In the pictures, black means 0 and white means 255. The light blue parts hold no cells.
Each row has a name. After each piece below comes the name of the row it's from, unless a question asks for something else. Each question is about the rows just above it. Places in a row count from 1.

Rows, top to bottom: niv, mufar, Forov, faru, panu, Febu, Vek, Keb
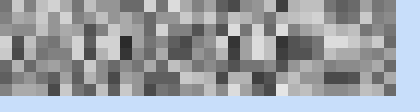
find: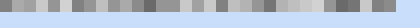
mufar
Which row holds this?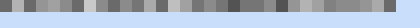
Febu

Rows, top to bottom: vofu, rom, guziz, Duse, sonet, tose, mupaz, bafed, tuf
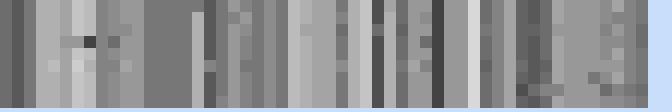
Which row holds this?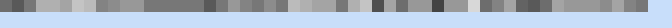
vofu
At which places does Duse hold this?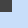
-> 8 37
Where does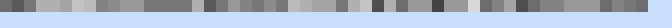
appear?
bafed
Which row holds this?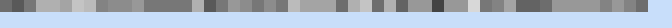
guziz
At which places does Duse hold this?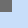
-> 1 10 34 36 41 46 54
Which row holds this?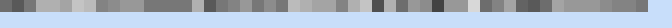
rom
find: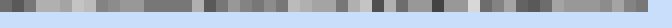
sonet

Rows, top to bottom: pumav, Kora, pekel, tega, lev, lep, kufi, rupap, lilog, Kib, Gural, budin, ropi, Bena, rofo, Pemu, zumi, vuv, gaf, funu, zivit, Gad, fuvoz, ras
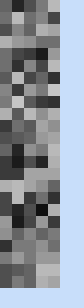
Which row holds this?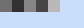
lep
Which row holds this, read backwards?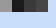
lev
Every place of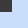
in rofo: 1 2
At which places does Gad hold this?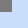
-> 1 3
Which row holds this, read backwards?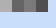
ras

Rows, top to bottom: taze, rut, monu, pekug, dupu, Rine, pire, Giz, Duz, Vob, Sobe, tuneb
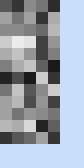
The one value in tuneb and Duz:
[161]
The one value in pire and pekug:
[204]
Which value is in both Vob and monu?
[138]

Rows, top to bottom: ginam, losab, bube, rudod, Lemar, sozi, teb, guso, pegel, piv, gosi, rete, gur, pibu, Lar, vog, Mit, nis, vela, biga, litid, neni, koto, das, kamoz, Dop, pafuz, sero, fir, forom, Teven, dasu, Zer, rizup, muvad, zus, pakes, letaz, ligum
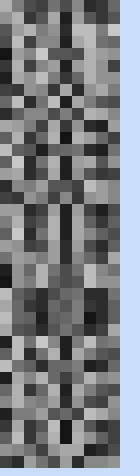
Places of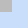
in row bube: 7 8
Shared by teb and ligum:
[146]
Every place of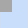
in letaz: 6 7
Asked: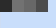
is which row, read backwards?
kamoz

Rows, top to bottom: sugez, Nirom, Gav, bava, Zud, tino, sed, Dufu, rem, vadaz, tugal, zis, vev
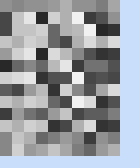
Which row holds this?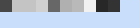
Gav
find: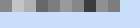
zis
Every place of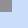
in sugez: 1 3 4 7 8
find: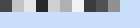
Nirom
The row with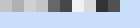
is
rem
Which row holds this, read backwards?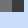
tino

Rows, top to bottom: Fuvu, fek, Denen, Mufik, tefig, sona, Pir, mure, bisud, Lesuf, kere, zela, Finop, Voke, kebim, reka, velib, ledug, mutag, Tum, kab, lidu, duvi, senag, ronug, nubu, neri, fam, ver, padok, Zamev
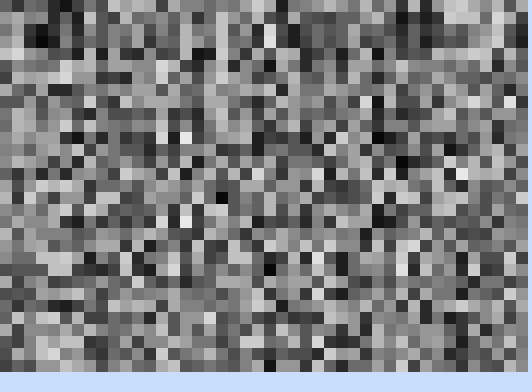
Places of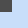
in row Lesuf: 10 11 13 16 36
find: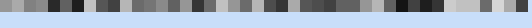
fek

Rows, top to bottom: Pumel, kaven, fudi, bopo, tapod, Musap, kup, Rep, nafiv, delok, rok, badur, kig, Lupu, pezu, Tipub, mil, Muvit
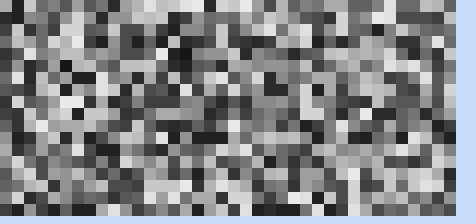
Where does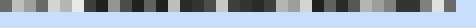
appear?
bopo
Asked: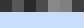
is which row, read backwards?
nafiv
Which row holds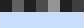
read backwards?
bopo
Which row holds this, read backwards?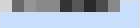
nafiv
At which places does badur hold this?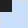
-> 2 8 15 17 18 19 27 31 34 38

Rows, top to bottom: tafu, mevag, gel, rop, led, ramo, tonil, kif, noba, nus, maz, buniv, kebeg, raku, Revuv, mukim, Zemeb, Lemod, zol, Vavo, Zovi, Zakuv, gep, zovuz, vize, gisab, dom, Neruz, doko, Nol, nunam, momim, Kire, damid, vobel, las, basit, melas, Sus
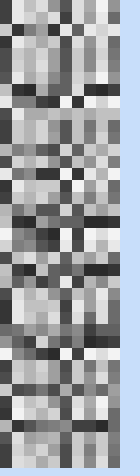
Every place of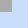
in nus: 3 4 6 8
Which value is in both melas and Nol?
[64]
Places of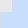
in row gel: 6 8 10

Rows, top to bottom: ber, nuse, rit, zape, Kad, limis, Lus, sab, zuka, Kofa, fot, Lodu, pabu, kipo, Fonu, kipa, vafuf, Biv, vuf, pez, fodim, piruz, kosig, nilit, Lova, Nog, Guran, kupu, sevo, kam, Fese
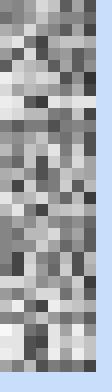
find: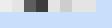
zuka
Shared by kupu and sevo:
[228]
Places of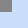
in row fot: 7
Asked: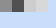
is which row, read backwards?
Lus
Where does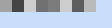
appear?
kipa
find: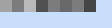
Fese
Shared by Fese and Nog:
[69]

